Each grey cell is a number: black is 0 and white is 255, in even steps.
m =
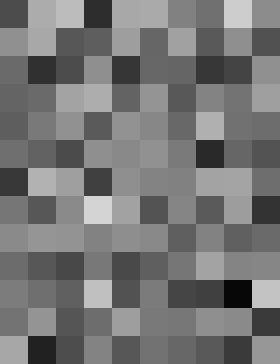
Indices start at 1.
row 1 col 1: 76
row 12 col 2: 148
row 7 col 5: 143
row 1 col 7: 129
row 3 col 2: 48
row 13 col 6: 114
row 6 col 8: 41
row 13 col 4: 131
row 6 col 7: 122
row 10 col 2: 87
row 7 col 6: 131
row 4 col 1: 100
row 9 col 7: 95
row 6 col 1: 111
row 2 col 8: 89
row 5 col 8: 176
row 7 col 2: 178
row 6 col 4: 143
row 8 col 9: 157
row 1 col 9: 205
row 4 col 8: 131
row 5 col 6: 135
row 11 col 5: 82
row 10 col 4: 120
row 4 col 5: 99
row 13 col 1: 167
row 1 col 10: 140
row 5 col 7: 104
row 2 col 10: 81
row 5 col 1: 94
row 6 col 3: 75
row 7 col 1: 56

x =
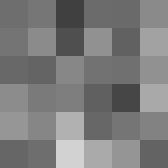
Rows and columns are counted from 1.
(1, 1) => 110
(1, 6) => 138
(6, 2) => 110
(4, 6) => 169
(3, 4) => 114
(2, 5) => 97
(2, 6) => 162
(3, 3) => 135
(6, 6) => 99
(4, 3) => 126
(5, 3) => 177

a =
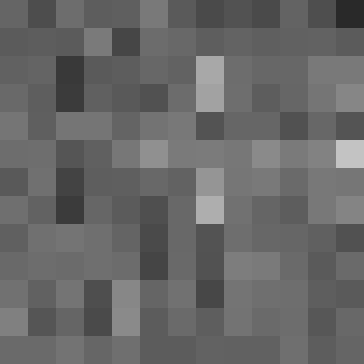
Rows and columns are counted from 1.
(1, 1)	101
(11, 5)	135
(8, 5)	91
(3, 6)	103
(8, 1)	111
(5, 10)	102
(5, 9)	102
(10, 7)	105
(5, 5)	100
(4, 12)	117
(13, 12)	93
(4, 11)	102
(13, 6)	92
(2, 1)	91
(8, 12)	120
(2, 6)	108
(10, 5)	108
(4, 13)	134
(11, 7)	113
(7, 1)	89
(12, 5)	138
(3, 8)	168
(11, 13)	90
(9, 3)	116
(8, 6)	79
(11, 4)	78
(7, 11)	106
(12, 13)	104
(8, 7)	104
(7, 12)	120
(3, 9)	109
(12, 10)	106
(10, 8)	82
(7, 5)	95
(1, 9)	82

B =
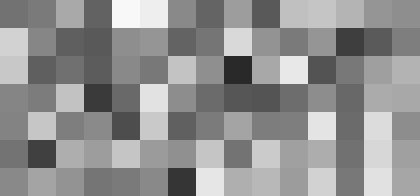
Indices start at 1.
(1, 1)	114
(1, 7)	137
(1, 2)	122
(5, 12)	228
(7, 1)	137
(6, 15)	160
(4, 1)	133
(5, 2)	198
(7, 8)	230
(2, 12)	149
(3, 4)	92
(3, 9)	41
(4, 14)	171
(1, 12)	197
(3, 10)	168
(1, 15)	142
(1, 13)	180
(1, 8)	100
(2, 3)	95
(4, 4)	58
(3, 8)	143
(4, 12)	141
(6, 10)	203
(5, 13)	107
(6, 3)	174
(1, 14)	149
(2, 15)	126
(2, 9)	217
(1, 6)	238
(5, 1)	131
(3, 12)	83
